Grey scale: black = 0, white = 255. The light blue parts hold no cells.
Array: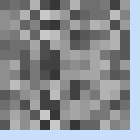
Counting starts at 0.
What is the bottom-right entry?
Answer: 142
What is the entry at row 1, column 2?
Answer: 178
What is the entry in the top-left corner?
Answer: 100
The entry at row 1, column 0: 142
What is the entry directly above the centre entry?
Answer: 154
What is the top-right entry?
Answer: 154
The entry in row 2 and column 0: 142
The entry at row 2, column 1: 154
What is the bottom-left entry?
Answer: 88
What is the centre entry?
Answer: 130
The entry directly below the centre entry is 154
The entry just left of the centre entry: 65
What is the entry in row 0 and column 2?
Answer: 100
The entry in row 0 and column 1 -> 111
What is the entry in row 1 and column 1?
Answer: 130

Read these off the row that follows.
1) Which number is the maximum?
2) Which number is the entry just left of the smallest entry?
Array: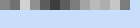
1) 210
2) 93

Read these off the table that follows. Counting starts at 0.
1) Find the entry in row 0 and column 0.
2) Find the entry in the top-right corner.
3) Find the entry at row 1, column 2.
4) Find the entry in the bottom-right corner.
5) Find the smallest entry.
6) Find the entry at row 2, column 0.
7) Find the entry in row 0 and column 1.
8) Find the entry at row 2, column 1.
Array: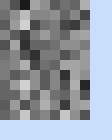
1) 123
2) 175
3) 187
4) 81
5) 26
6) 91
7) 81
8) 155

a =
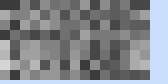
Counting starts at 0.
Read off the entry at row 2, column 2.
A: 160
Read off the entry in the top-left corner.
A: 59
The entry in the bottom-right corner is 92
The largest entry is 213
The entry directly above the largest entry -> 182
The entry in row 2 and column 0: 130
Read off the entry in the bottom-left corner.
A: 150
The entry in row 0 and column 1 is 59
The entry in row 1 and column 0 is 170
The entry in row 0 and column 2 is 130
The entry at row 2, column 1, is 59
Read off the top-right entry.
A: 71
